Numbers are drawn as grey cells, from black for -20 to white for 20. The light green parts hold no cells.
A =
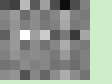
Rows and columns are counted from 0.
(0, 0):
-8
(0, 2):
9
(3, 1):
4
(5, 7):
-2
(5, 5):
-1
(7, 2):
-7
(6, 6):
-1
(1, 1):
4
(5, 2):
1
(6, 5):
-2
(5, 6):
4
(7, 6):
7
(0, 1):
-10
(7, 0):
2
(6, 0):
-2
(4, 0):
1
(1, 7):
0
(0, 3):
-6
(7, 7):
2
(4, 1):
4
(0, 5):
-8
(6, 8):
0
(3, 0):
-5
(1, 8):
-1

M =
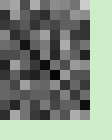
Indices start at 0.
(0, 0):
3
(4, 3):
-5
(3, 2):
-9
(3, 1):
-13
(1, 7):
3
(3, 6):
2
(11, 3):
-11
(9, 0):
-4
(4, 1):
-5
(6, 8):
2
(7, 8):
-7
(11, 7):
7
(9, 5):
-10
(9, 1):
-5
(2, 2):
-6
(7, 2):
-13
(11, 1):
6
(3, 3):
-2
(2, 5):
-9
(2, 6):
-5
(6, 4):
-18
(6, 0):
-15
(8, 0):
-4
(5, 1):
-8
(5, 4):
0
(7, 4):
-7
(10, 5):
-9
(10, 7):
-5
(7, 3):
-15
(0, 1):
6
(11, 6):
-7
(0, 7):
-2

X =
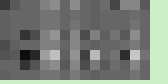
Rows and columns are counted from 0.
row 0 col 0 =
-11
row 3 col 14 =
-4
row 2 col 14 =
-4
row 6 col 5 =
2
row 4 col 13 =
-1
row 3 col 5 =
3
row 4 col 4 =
0
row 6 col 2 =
-12
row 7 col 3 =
-4
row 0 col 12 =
1
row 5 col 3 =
-14
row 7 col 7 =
-1
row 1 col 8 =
-4
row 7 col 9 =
-5
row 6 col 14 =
-4
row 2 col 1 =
-4
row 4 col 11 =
-4
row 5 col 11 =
-2
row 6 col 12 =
-5
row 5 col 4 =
5
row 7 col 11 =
-4
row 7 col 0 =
-5
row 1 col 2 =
-4
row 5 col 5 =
10
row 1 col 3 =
-4
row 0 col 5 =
2
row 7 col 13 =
-2
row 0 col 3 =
-4
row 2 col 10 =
-4
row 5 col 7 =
3
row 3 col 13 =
2
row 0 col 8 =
-4
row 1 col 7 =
-3
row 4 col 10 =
-4

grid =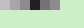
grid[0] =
10
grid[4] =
-2
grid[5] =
2
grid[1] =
6

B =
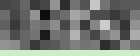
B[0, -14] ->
-9
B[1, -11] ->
3
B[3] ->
[-1, -8, -4, -2, -16, -2, -3, 8, -3, -9, -1, 3, -10, 7]
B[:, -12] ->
[-4, -5, -6, -4, -4]
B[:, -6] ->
[-7, 3, -11, -3, -2]
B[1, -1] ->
-1
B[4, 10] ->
-13
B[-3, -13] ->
-11
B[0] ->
[-9, -8, -4, -11, -9, 3, -13, -2, -7, 11, -2, -7, -6, -6]
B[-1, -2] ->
2
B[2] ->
[-5, -11, -6, -1, -3, 2, -9, 2, -11, 1, 12, -4, -12, 3]
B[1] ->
[-3, -9, -5, 3, -18, -6, -3, 6, 3, -8, -8, -11, -8, -1]
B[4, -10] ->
-7
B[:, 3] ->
[-11, 3, -1, -2, -11]
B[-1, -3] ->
-9

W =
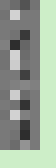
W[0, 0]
-1
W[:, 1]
[-3, 13, -1, -2, -13, 13, 12, -1, 0, 12, -2, 13, -1, -2, -3]
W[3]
[-1, -2, -11, -1]
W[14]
[-1, -3, 3, -1]
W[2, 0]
-1
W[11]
[-2, 13, 0, -1]
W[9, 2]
-3
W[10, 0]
-1
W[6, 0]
-2
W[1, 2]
-1
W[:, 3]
[-2, -1, -1, -1, -1, -1, -1, -1, 0, -1, -1, -1, -1, -1, -1]
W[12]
[-1, -1, -11, -1]

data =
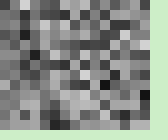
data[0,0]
-10
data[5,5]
10
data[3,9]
-2
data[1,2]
-12
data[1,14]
1
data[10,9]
8
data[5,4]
-3
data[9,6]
9
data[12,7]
-2
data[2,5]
2
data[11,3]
6
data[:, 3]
[0, -2, 2, -4, -4, -15, -2, -9, -4, 4, 8, 6, 6]
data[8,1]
-5
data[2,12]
-11
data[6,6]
-12
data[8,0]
7
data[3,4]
5
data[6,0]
-1
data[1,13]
3
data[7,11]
-13
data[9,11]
2
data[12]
[2, 5, 5, 6, -4, -14, -11, -2, 4, 3, 5, 6, -5, 8, 8]
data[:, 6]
[8, -12, 10, 5, -4, 2, -12, 4, -2, 9, 3, -1, -11]
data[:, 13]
[5, 3, -4, 0, 6, -7, 2, -4, 1, 4, 7, -3, 8]
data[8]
[7, -5, 1, -4, 1, 7, -2, -9, -11, 7, -17, -5, -1, 1, 2]
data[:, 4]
[-5, -8, 11, 5, 6, -3, -7, -2, 1, -2, -2, -8, -4]
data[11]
[-2, 5, -7, 6, -8, -11, -1, 7, -5, -2, 10, -7, -13, -3, -7]
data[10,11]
6
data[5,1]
2
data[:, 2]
[13, -12, -8, -15, 2, -5, -11, -7, 1, 3, 7, -7, 5]
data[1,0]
-2

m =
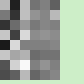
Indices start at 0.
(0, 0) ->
9
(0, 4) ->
0
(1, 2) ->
10
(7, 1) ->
-5
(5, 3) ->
-3
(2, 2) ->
4
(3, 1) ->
-10
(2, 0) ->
-12
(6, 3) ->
0
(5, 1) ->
6
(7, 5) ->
1
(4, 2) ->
0
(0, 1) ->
-15
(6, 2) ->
19
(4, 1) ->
14
